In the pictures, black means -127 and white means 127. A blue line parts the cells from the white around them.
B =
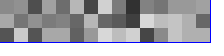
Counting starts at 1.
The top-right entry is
33
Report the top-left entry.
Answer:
10
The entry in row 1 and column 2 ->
17
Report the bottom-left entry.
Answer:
-43
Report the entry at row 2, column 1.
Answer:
40
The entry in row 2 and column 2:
-10
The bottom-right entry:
48
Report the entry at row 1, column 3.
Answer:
-49
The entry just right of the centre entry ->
-37
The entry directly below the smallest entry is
-64
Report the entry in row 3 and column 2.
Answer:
74
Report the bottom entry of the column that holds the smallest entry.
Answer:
81

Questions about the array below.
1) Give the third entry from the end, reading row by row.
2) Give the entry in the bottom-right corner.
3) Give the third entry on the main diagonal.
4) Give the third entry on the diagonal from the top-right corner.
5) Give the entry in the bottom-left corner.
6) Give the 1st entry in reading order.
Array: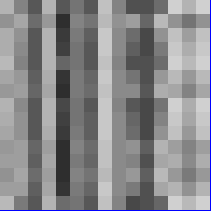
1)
80
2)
80
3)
-40
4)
65
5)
57
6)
51

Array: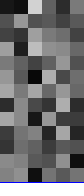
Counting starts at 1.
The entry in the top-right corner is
-5
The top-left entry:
-104
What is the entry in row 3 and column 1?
-61
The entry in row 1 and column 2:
-112
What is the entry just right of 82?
-30
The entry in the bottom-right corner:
-11
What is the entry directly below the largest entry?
-46
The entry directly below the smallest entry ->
38
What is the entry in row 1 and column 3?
82
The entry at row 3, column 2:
-75
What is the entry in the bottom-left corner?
2
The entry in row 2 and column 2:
23
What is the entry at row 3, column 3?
31
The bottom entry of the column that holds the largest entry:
-112
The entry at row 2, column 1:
-46
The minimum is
-119

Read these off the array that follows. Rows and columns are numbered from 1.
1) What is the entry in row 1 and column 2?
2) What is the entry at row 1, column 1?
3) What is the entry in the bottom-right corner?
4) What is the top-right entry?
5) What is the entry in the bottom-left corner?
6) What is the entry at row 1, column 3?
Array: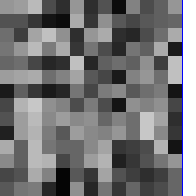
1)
29
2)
22
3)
-25
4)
22
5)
-39
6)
58

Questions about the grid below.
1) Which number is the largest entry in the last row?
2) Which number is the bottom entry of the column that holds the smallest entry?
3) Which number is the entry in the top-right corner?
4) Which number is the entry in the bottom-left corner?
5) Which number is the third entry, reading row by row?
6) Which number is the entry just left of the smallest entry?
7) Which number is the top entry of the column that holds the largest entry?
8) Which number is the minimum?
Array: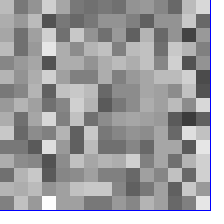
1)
125
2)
0
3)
88
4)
0
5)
19
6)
-37
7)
80
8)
-68

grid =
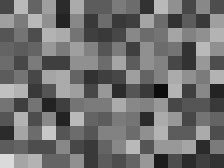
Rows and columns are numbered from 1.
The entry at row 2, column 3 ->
57
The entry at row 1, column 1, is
-56
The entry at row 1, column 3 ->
-27
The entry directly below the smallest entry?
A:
24
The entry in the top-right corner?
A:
-50
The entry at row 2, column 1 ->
31
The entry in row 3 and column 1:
-42
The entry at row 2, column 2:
-4
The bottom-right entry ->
-77
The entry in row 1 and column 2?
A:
57
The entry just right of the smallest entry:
51
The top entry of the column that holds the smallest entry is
57
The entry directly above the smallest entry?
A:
2
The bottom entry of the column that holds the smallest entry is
-99
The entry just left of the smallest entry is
-70
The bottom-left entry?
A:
90
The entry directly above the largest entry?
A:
-35

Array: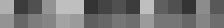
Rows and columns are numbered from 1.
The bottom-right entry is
-17
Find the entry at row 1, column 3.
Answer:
-47
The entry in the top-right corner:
-39
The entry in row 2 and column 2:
-24
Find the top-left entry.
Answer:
48
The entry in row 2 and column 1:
19

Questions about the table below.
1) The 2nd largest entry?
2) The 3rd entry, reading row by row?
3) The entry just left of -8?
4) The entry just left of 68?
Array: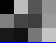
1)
61
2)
-42
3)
-110
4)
-8

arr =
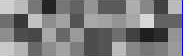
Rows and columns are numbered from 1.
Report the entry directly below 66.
-56
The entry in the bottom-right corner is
26
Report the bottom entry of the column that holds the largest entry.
-9
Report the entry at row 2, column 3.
66
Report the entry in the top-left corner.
79
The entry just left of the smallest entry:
-62
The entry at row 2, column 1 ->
-16
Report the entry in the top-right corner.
59
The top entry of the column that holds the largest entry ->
6
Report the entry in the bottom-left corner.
73
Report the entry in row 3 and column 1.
13
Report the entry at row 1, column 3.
-9
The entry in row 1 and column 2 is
59
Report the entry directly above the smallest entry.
87

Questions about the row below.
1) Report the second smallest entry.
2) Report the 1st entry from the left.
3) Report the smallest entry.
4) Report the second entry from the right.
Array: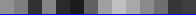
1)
-85
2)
17
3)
-99
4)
-72

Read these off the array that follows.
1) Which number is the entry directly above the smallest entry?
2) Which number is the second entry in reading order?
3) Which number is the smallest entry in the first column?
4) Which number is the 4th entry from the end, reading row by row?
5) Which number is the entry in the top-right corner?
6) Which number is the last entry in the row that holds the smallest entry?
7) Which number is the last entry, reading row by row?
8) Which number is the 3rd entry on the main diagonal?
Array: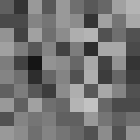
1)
-39
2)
-75
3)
-53
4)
-46
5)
52
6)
-75
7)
19
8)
33

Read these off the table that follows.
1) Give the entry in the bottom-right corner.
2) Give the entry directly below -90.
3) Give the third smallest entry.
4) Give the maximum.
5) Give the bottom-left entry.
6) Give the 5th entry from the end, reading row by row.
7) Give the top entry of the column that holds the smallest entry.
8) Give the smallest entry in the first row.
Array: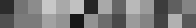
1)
-39
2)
19
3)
-83
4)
71
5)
-47
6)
27
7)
65
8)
-90
